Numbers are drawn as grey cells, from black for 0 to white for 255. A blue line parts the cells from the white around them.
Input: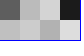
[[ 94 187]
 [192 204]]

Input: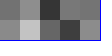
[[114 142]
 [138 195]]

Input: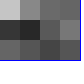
[[197 136]
 [ 54  40]]

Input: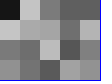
[[ 21 196]
 [197 170]]

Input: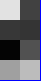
[[226  65]
 [ 55  52]]

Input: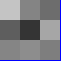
[[196 132]
 [ 94  52]]
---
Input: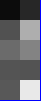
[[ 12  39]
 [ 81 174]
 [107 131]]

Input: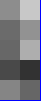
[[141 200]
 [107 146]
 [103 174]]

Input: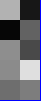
[[178  23]
 [  6  98]
 [142  73]]

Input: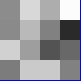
[[140 216]
 [138 185]
 [209 158]]

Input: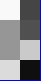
[[249  69]
 [150  80]
 [150 202]]

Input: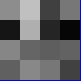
[[141 192]
 [ 21 175]
 [134 101]]
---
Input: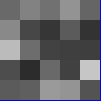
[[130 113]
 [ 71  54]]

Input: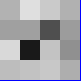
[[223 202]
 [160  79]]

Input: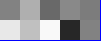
[[175 105]
 [192 249]]

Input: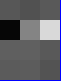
[[ 81  89]
 [132 217]]

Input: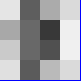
[[ 94 171]
 [105  56]]

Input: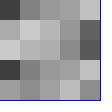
[[129 152]
 [202 182]]

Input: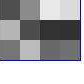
[[139 231]
 [ 76  50]]

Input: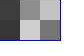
[[141 194]
 [207 117]]

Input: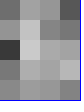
[[162 150]
 [194 133]]
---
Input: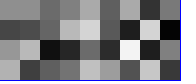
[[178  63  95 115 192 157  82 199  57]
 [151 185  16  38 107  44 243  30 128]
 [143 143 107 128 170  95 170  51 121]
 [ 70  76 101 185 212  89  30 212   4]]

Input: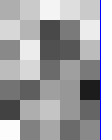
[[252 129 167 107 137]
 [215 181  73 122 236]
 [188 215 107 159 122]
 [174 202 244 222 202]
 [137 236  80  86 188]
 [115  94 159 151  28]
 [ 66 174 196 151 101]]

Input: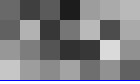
[[198 157 139 163 111 145  97]
 [151 125  84  49  55 218 145]
 [105  63  90  28 157 170 185]
 [ 97 178  55 118 185  76 170]]

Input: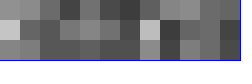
[[197 101  87 119 133 113  74 189  61 101 107  68]
 [145 139 107  68 113  74  61  95 133 139 107 101]
 [133 125  87  87  95  80  80 139  68 125 107  74]]

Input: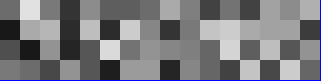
[[121 108  72 147  86  30 155 155  37 134 102  66 196  72 204 102]
 [108 225 121  52 140  94  94 108 170 127  66 115  66 162 140 176]
 [ 79  24 147  37  86 218 115 147 134 127 102 212  94 190  86 147]
 [ 24 170 182  44 190  44 204 134  52 121 196 204 170 162 162  60]]

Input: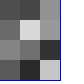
[[132 112  50]
 [106 216 152]
 [ 90  42 197]
 [ 78  70 146]]
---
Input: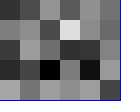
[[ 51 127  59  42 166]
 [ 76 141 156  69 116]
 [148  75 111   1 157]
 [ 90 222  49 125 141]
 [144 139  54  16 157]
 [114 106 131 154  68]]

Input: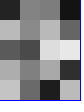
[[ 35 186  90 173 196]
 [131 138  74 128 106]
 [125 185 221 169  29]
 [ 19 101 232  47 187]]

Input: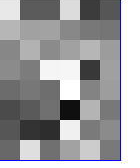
[[232 182 135 139 108  75  86 104]
 [ 91 161 178 124 119  90  51 223]
 [ 91 162 139 245 110 112  45 112]
 [220 136 161 246 255  15 240 162]
 [ 60 120 182  56 131 180 122 204]
 [ 86 117 156 160 157 120 139 121]]

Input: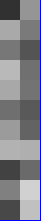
[[ 49 169 119 185 168 111 155 178  66 128  72]
 [149 122  84 112 115  89  99 175 106 209 192]]

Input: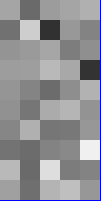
[[165 113 148 157 149 145 134 115 185 160]
 [106 206 154 158 132 118 176 108 106 111]
 [156  49 166 185 108 171 118 131 222 180]
 [165 152 125 168 142 181 120 137 124 191]
 [176 131 143  51 178 147 151 240 131 151]]

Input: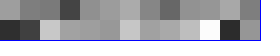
[[158  47]
 [126  64]
 [122 200]
 [ 68 162]
 [144 158]
 [156 152]
 [171 198]
 [134 161]
 [103 169]
 [146 190]
 [150 252]
 [168  44]
 [126 150]]

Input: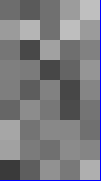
[[109 155 118 127 126 102 166 161  58]
 [ 90 181  72 123  93 140 116 123  94]
 [112 113 161  71 129 119 136 112 145]
 [156 190 111 100  71  75 135 139 121]
 [191 155 129 149 133 116 112 133 175]]

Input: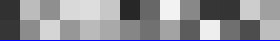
[[ 49  54]
 [188 140]
 [143 213]
 [217 151]
 [221 186]
 [199 169]
 [ 39 134]
 [103 113]
 [242 163]
 [136  92]
 [ 54 238]
 [ 52 111]
 [205  77]
 [160 190]]
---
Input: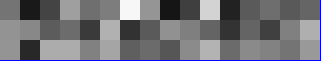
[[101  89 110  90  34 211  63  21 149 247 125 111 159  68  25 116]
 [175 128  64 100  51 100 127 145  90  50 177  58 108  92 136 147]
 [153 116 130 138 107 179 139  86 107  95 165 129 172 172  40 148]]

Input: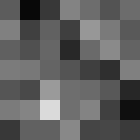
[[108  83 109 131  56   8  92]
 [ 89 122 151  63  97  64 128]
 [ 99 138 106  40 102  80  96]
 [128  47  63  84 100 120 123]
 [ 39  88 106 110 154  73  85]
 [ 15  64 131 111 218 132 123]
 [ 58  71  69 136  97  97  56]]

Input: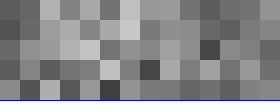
[[147 114 110  93 114 155 151 191 114 168 131 178 101  92]
 [133 123  96 104 139 143 122 200 169 133 171 156 105  82]
 [102 128 137  71 142 160 134 144 115 195 178 155 145 104]
 [111 152 115 162 125 169  70 125 191 125 116  93 132  93]
 [134 129  95 112 101 120 121 147  63 151  87 174  84 137]]

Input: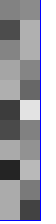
[[139 130]
 [176  76]
 [175 132]
 [133 165]
 [103 175]
 [227  60]
 [129  74]
 [146 170]
 [185  36]
 [122 171]
 [ 66 171]]

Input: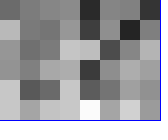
[[ 52 129 133  42 139 134 124 107]
 [127  36 143  62 151 117 122 185]
 [180 134  76 190 197 123 112 150]
 [160 173 142  59 173 168 128 147]
 [145 160 116  92 199 106  89 199]
 [155 209 165 251 200 195 165 199]]

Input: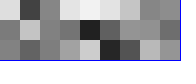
[[141 134 197 227 242 228 134  66 222]
 [110 145 148  96  33 116 129 196 123]
 [149 185  83  38 205 162 126  99 130]]

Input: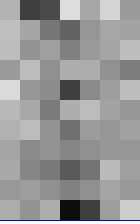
[[155 213 167 221  74  63 178]
 [163 166 150  99 119 165 191]
 [190 165 154 128 159 148 189]
 [124 145 173 173 143 188 154]
 [190 158 139  63 140 151 218]
 [150 163 188 174 123 168 184]
 [162 150 156 113 148 188 177]
 [150 151 143 134 148 139 164]
 [159 186 115  90 121 134 169]
 [152 164 143 129 144 157 152]
 [205 157  63  13 173 147 173]]

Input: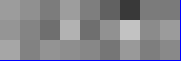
[[122 123  57  97 126 157 124 144 156]
 [155 139 194 145 111 178 111 132 149]
 [137 126 153 118 135 142 147 130 166]]
